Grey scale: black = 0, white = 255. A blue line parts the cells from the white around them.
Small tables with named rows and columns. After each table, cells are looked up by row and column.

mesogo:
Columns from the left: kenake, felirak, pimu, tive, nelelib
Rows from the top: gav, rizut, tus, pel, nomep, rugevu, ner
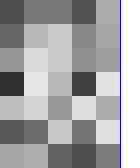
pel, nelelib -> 225
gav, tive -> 82
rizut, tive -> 135
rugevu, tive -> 116
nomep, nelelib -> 172
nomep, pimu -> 150
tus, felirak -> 217
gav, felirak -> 120
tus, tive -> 144
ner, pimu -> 98
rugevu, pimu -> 199
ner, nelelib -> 124
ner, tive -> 78
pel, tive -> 65
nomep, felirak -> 212
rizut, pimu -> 202
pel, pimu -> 183
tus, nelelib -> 158

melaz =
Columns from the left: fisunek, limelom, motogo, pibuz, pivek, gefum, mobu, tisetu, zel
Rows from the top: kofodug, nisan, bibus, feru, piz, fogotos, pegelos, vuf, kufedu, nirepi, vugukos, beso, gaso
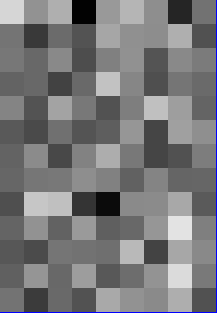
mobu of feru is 79
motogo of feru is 66
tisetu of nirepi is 227
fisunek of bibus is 119
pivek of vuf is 129
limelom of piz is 83
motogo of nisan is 107
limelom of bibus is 104
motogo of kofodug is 175
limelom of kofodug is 146
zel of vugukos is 137
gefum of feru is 134
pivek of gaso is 169
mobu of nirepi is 150
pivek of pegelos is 173
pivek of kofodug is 153
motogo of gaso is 105
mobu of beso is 147
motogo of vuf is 120
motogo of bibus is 137

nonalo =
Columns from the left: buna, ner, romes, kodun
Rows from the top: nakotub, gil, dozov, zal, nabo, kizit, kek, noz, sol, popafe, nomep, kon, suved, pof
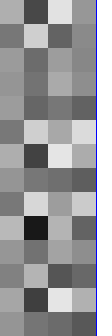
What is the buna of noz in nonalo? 149
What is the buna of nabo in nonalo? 156
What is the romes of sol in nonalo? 157
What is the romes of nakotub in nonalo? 226
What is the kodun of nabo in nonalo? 98
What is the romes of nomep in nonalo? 163

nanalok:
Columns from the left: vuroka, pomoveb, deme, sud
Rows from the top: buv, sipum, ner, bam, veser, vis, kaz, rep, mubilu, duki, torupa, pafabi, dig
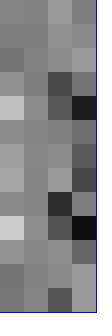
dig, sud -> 153
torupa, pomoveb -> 135
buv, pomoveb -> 129
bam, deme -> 74
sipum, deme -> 144
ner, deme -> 140
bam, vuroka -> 144
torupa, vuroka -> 148
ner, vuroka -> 115
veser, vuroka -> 193
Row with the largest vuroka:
duki

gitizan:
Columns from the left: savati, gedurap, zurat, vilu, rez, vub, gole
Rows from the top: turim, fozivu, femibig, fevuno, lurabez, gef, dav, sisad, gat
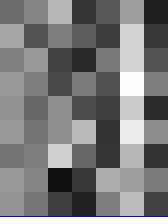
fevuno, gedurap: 126
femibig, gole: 82
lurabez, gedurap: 102
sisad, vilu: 57
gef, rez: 51
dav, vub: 180
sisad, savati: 150

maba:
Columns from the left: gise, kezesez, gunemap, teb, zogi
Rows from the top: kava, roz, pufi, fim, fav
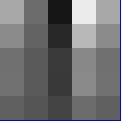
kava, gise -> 168
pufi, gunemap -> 58
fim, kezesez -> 90
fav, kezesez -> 85
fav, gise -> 96
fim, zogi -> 113
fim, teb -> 138
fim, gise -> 113
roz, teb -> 184
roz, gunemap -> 40
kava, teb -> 235
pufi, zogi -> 112
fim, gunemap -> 57

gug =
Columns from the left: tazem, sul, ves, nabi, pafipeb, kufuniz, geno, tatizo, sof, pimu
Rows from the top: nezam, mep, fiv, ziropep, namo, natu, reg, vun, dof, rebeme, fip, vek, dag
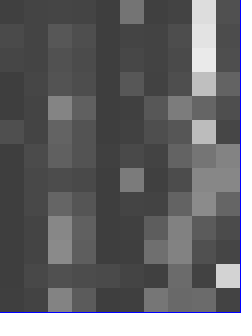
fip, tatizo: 130
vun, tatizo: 76
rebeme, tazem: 62
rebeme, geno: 93
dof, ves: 101
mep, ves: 87
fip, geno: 111
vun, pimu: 135
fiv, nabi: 75
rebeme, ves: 135
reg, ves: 96
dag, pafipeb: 62
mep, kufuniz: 68
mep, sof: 227
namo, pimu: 78
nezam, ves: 69
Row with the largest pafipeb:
vek

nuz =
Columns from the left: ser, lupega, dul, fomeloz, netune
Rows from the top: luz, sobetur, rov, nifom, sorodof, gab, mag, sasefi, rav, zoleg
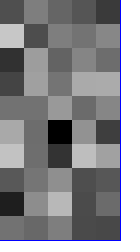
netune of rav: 107
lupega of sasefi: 117
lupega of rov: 157
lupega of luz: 126
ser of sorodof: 114
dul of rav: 184
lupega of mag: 110
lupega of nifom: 160
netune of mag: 161
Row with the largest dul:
rav

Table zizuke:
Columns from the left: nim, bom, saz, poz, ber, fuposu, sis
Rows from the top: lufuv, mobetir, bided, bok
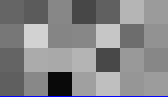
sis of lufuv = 155
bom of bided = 171
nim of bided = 100
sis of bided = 135
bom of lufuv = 91
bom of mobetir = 210
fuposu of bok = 150
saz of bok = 9
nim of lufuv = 101
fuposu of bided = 153
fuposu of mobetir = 109
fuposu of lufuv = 181
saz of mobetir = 133
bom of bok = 136
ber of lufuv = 96
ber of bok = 191
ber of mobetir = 198
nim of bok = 95
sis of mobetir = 146

